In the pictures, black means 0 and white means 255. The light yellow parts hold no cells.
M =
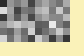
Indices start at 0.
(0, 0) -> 42
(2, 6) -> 168
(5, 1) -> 113
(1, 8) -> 200
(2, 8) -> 135
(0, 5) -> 139
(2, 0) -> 56
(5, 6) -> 151
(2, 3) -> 149
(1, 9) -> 121
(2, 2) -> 91
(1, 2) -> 67
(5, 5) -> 204
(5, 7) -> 60
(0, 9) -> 170
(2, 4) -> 72

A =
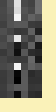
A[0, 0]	70
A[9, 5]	85
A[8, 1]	61
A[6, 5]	24
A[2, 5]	85
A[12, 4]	54
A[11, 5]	49
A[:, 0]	[70, 73, 71, 64, 79, 70, 76, 57, 69, 72, 59, 58, 61, 59]
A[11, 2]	1
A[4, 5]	33
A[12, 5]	56
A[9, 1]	78
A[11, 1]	70
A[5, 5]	107
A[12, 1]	78
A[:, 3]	[73, 83, 77, 88, 57, 78, 55, 87, 59, 71, 90, 91, 91, 85]
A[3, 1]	82
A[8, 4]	104
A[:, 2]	[224, 217, 243, 89, 54, 229, 26, 16, 58, 244, 7, 1, 89, 11]

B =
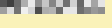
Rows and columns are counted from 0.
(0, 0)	86
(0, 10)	209
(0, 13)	164
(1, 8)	106
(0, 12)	231
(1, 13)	152
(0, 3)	173
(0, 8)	208

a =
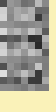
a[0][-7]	78
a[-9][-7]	215
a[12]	[139, 138, 130, 122, 146, 125, 126]
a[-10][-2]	143
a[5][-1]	177
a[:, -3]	[119, 176, 173, 137, 196, 47, 145, 193, 137, 128, 155, 59, 146]
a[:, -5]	[141, 168, 169, 134, 182, 84, 146, 184, 141, 128, 154, 81, 130]
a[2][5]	59
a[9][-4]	105
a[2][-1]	122
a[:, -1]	[136, 107, 122, 128, 91, 177, 150, 93, 126, 124, 132, 167, 126]
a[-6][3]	150
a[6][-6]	119
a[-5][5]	131
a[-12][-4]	157
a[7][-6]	164
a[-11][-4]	189
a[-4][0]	80
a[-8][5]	50
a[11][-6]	106

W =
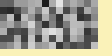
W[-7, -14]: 100
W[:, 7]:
[171, 90, 121, 129, 222, 76, 195]
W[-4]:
[151, 168, 120, 157, 211, 125, 52, 129, 58, 125, 187, 185, 143, 173]
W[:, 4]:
[170, 175, 149, 211, 171, 195, 205]
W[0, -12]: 155
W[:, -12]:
[155, 74, 44, 120, 79, 168, 185]
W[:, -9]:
[177, 128, 74, 125, 130, 62, 151]
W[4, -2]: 55
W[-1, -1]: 190
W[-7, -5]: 143
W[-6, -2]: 171
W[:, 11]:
[152, 66, 50, 185, 174, 148, 89]
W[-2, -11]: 61
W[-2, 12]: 72
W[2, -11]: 188
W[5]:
[74, 76, 168, 61, 195, 62, 192, 76, 195, 69, 176, 148, 72, 83]
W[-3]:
[175, 68, 79, 67, 171, 130, 204, 222, 204, 87, 193, 174, 55, 103]
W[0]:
[100, 98, 155, 155, 170, 177, 29, 171, 228, 143, 173, 152, 116, 168]

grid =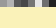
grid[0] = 153
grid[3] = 71
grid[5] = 230

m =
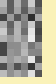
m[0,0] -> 183
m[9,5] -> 165
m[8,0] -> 178
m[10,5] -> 85
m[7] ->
[71, 150, 142, 183, 135, 133]
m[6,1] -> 140
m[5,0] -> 178
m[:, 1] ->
[93, 94, 155, 98, 112, 154, 140, 150, 153, 143, 144]
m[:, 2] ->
[175, 162, 85, 178, 182, 179, 141, 142, 173, 82, 168]
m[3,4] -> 202
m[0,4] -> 202
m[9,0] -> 78
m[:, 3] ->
[107, 94, 137, 125, 110, 150, 173, 183, 158, 126, 143]
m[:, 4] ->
[202, 156, 47, 202, 227, 234, 117, 135, 229, 53, 223]
